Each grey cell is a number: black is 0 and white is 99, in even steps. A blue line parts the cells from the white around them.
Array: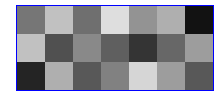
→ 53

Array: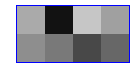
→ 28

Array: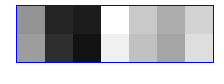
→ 7

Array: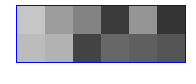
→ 26

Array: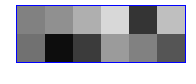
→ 23

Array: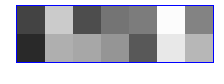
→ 65

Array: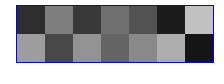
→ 57

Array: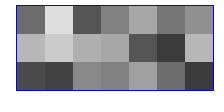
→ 68

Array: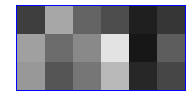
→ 53

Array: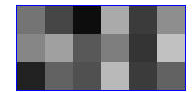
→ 34
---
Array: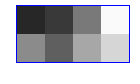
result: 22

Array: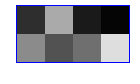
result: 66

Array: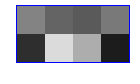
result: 39

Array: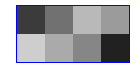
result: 44

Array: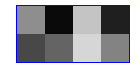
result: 4

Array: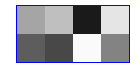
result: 74

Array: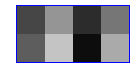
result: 58
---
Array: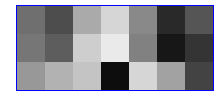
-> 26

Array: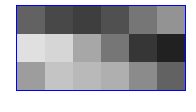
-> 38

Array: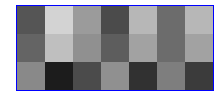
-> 23

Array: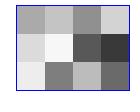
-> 41

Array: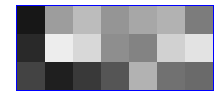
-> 41

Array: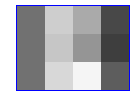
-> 36
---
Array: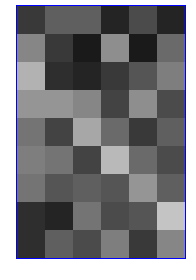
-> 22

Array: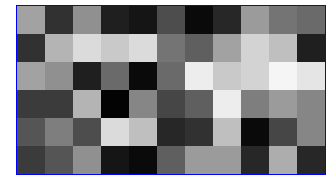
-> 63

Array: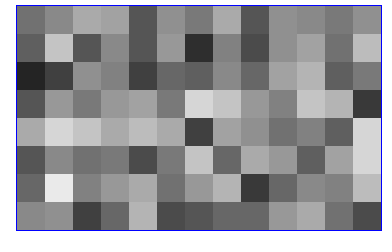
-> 44

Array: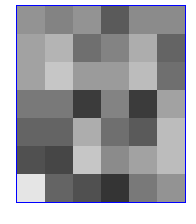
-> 57

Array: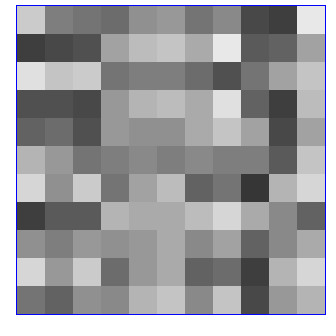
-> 79

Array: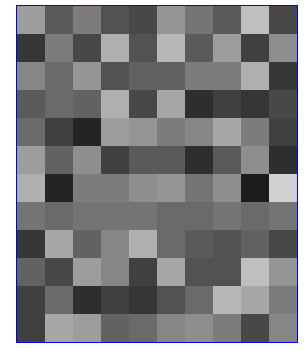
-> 61
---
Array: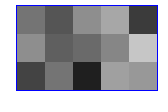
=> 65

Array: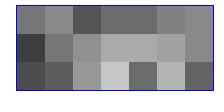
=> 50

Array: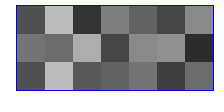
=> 27

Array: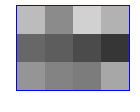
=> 81

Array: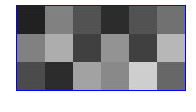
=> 32

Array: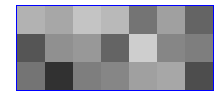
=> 62

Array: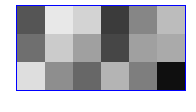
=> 52
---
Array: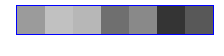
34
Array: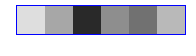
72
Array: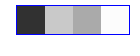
98
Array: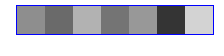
82
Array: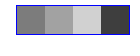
24
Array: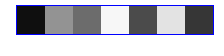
21
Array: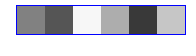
77
